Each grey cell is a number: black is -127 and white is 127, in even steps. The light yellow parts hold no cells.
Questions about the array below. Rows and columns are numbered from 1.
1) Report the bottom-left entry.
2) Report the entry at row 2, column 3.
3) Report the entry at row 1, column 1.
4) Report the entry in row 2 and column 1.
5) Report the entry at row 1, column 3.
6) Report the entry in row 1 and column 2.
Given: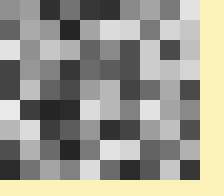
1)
-84
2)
22
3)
16
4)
-28
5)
-78
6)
30

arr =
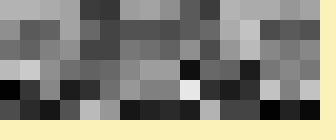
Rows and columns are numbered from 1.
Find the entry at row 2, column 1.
15
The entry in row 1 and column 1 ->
51
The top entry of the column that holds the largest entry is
-37
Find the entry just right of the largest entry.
-79
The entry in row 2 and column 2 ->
-37
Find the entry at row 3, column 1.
-16
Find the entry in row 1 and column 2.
51
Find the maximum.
103
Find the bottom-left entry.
-51
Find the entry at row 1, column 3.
43
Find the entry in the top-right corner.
35
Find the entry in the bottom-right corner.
-118
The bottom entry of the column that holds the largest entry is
-99
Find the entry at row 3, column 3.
0
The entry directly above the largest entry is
-112
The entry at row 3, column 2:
-29
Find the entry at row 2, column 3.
-29
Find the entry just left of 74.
58
